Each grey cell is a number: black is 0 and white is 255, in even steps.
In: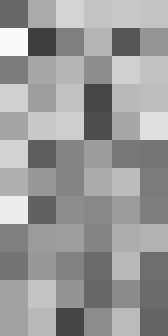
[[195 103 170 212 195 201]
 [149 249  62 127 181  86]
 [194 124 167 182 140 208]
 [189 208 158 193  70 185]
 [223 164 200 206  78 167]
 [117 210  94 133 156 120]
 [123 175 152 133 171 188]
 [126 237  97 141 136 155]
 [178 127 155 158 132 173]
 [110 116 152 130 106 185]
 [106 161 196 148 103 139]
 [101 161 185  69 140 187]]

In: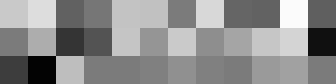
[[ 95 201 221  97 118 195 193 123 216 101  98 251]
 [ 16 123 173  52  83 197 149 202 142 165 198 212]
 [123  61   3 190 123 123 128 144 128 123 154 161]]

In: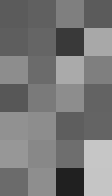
[[ 91  91  96 127]
 [168  94 101  57]
 [127 141 107 170]
 [ 99  87 122 141]
 [100 145 141  94]
 [198 151 136 110]
 [197 107 142  32]]

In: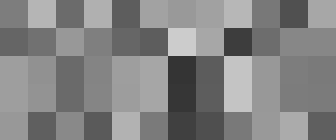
[[167 125 181 107 176  93 162 153 161 183 120  80]
 [135 101 113 152 127 102  93 204 167  61 109 135]
 [122 158 145 106 132 158 166  52  92 196 152 125]
 [123 158 147 106 133 157 166  54  93 196 152 124]
 [ 95 152  95 137  90 178 122  64  79 121 153 171]]

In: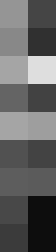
[[ 69 149]
 [ 48 136]
 [222 165]
 [ 66 100]
 [158 165]
 [ 67  81]
 [ 91  93]
 [ 13  72]
 [ 13  59]]

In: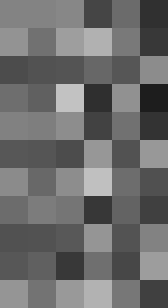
[[ 48 131 131 135  69 107]
 [ 56 147 113 158 177 121]
 [140  76  82  84 103  86]
 [ 29 110  96 194  47 145]
 [ 51 129 126 141  66 113]
 [152  87  85  76 151  82]
 [ 80 139 104 141 192 109]
 [ 64 108 124 117  55  99]
 [130  81  82  88 149  83]
 [157  87  96  56 111  71]
 [ 64 149 115 153 178 119]]

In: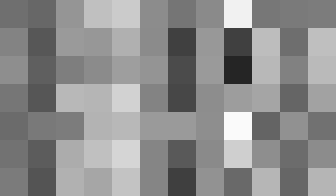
[[124 111 103 149 192 203 140 117 138 241 119 122]
 [191 131  87 154 151 176 139  64 152  64 189 110]
 [186 142  95 126 139 158 148  75 154  37 184 129]
 [162 118  86 184 181 210 131  71 141 157 165 101]
 [113 107 121 124 179 184 154 154 142 250 100 145]
 [140 114  92 172 192 213 133  89 138 207 142 108]
 [181 123  84 177 166 195 133  63 146 105 182 102]]

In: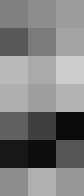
[[156 128 141]
 [164  88 123]
 [204 186 170]
 [179 175 158]
 [ 11  97  63]
 [ 85  23  14]
 [151 141 176]]
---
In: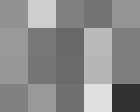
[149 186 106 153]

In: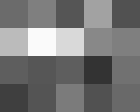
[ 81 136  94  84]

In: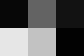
[ 18 194]

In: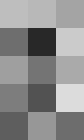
[164  40 159]

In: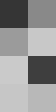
[137 155]

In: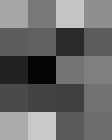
[143  42   4  74]

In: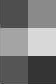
[138 164]
